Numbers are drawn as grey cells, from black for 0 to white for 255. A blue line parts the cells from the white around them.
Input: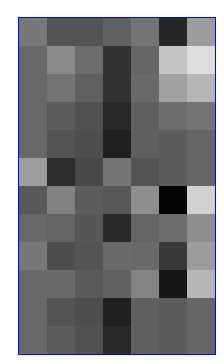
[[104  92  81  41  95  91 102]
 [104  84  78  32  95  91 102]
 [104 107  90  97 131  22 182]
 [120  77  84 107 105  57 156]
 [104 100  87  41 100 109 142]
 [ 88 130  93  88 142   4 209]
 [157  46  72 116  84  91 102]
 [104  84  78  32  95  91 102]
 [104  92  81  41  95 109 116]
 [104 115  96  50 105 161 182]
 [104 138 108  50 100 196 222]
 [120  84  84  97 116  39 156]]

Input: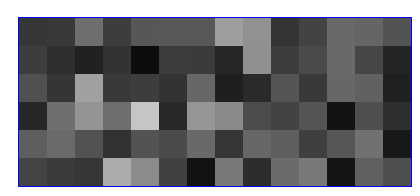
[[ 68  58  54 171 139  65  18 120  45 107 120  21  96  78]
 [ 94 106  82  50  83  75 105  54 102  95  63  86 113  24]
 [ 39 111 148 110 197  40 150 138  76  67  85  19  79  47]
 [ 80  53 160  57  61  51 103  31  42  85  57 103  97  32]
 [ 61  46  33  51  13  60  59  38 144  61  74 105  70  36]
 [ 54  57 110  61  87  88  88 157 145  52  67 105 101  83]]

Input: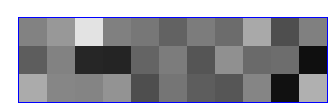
[[171 134 132 147  78 117  93  86 133  17 176]
 [ 93 130  38  36 100 124  85 144 106 109  15]
 [130 152 227 128 119  98 124 108 169  78 128]]

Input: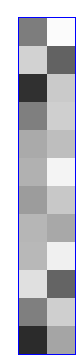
[[ 43 165]
 [127 207]
 [224 100]
 [184 240]
 [182 168]
 [156 200]
 [177 244]
 [170 190]
 [127 207]
 [ 48 202]
 [210  98]
 [125 251]]

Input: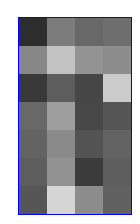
[[ 86 213 140  97]
 [ 93 146  59  94]
 [ 99 138  83  99]
 [104 158  72  86]
 [ 57  93  70 203]
 [135 195 147 141]
 [ 45 124 104 110]]

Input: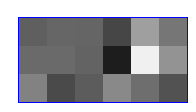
[[130  74  92 137 110  82]
 [106 106  99  29 240 147]
 [ 95 102 101  70 159 118]]
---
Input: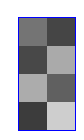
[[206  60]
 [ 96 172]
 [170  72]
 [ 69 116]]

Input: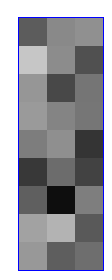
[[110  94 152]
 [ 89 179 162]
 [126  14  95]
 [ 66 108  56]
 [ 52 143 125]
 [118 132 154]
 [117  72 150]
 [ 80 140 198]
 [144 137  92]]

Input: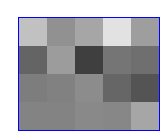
[[166 135 137 131 131]
 [ 84 102 140 129 125]
 [111 117  63 156 100]
 [158 226 166 145 193]]

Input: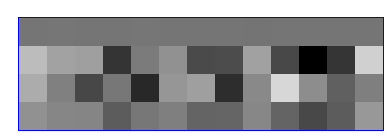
[[152  92  72 100 135 101 100 127 119  92 133 134 145]
 [127  96 141 215 137  45 159 150  40 119  71 128 172]
 [208  53   0  72 161  76  74 145 123  52 159 162 188]
 [117 117 117 117 116 117 117 117 118 117 117 118 117]]

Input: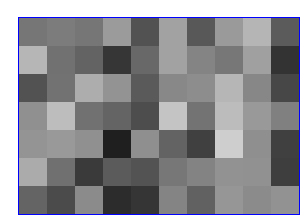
[[146 139 150  97 132  53  44 139  75 100]
 [ 62 145 146 131 119  83  91  58 112 171]
 [ 64 143 206  64  99 143  31 144 153 148]
 [128 153 188 115 196  77 100 113 189 144]
 [ 71 135 182 141 136  90 147 173 114  82]
 [ 51 160 119 132 162 104  54  99 113 182]
 [ 91 181 154  88 162  82 155 118 124 118]]

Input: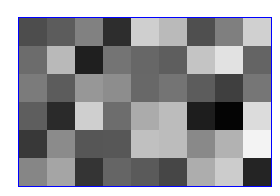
[[ 36 204 173  70  90 101  52 165 134]
 [243 178 137 188 192  87  86 139  56]
 [220   4  29 188 171 109 207  42  94]
 [118  63  92 116 104 141 151  92 123]
 [100 226 196  94 103 116  31 185 108]
 [208 127  79 186 207  45 129  92  77]]
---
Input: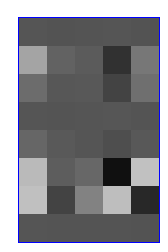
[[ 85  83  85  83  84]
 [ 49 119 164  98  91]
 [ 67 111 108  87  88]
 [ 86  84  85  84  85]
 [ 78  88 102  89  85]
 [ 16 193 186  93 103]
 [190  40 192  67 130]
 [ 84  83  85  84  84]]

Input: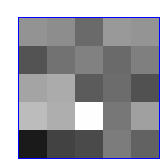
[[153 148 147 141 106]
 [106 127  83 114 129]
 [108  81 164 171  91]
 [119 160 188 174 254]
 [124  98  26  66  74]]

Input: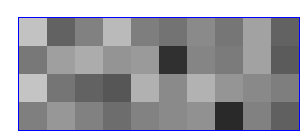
[[162  98 194  98 129 186 126 115 138 118]
 [162  91 120 159 172 148 154  48 133 123]
 [137 126 196 117  98  86 177 138 178 149]
 [129  96 127 151 129 109 130 138 145  41]]

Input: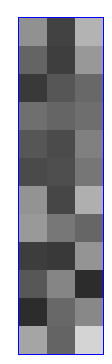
[[ 66 179 145]
 [ 62 152 100]
 [ 86 104  57]
 [101 110 111]
 [ 75 128  86]
 [ 78 118  74]
 [ 70 175 147]
 [119 102 153]
 [ 57 148  61]
 [133  44  87]
 [104 136  44]
 [100 212 165]]

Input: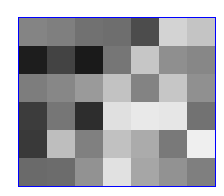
[[211 196 132 127 113 110  76]
 [143 135  29  67  26 118 198]
 [198 144 125 135 154 194 131]
 [230 114  60 118  45 224 233]
 [121 239  57 190 128 193 171]
 [146 127 106 108 146 225 166]]

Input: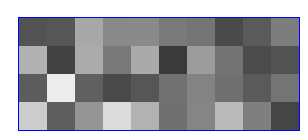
[[ 90 125  83  87 168 137 138 122 117  74]
 [ 75  83 177  67 171 120 170  58 156 115]
 [ 90 116  92 237  96  73  86 113 131 112]
 [127  69 204  94 149 219 178 112 133 186]]

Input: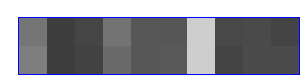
[[ 74  68 117  62  69 115  87  86 206  72]
 [ 75  75 126  61  66 106  87  89 206  68]]

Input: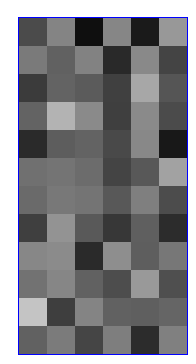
[[ 26 152  75 132  15 134]
 [137  68 122  97 130  41]
 [167  85  59  99  91  64]
 [138  75  99 179 138  63]
 [136  24  42  93  99  73]
 [ 88 162 112 116 108  68]
 [127  76 106 120 116  88]
 [ 95  44  63 147  89  55]
 [ 94 119 135 139  42 142]
 [153  79 114 134  97  77]
 [ 95 101 196  62 132  97]
 [ 44 128  97 123  69 126]]

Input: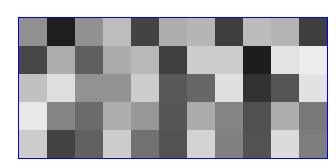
[[179  62 144  30 145 189  67 174 181  62 188]
 [227 236  70 172  95 171 184  63 205 205  29]
 [ 85 226 193 222 146 147 205  88 103 223  50]
 [173 121 232 132 107 174 151  86 171 132  80]
 [219 125 204  66  97 205 113  82 211 129  82]]
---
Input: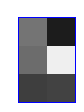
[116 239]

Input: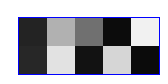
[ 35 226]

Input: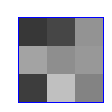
[ 55 142 131]

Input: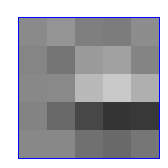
[138 117 185  53 118]

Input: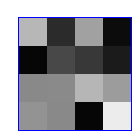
[183  72 182 236]

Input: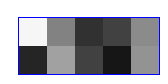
[246 161]

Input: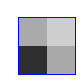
[170 169]
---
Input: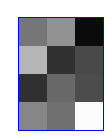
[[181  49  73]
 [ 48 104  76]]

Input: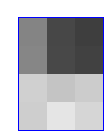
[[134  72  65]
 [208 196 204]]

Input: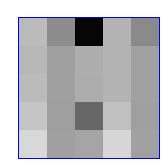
[[183 160 174]
 [187 160 173]]

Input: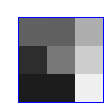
[[ 45 120 205]
 [ 28  28 240]]

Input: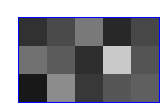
[[113  91  46]
 [ 24 140  56]]

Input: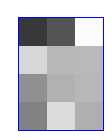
[[215 184 185]
 [144 177 183]]
